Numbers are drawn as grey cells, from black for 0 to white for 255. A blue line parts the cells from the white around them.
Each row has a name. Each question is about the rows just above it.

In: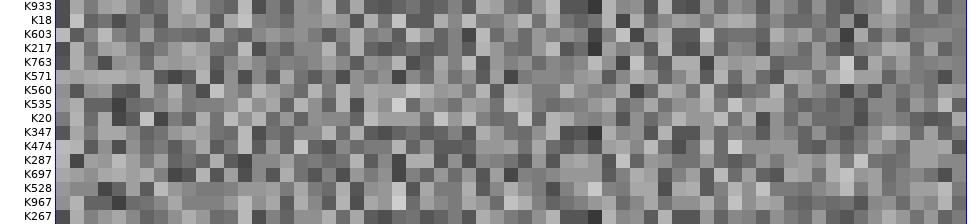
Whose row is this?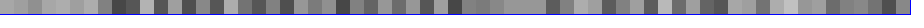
K697
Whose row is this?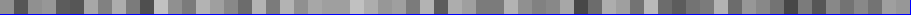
K560
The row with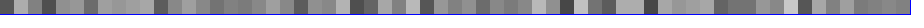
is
K763

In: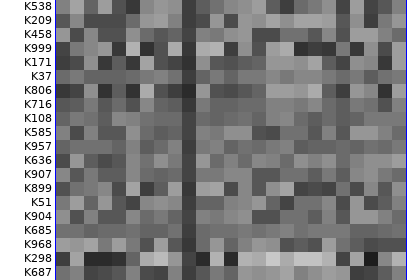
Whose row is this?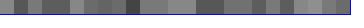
K907
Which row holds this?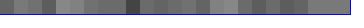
K108

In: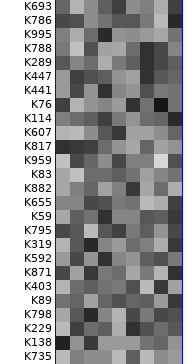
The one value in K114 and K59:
[94]
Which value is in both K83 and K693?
[94]

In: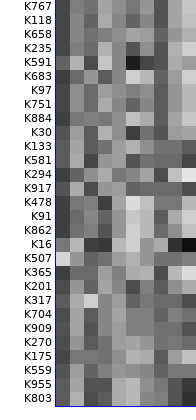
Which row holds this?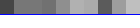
K175
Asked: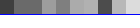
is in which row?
K365

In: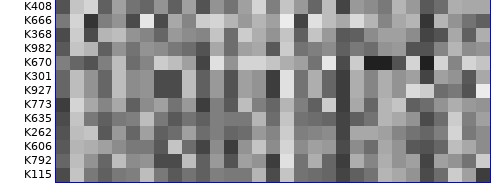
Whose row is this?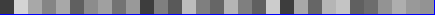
K773
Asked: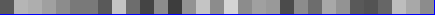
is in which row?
K606
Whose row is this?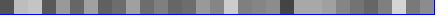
K262

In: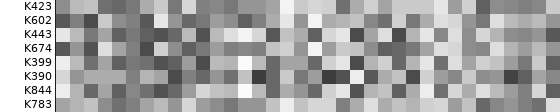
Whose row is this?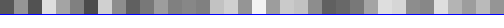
K674
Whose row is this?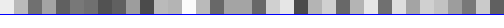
K399
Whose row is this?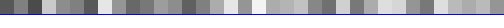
K602

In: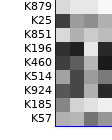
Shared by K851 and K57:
[176]
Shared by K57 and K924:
[176]
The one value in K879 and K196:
[231]

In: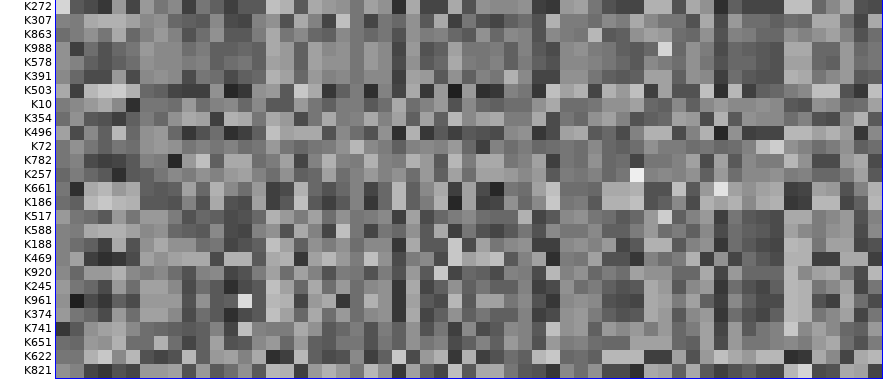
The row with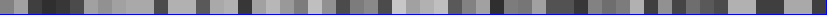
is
K469
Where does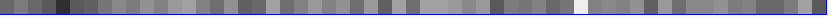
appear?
K257

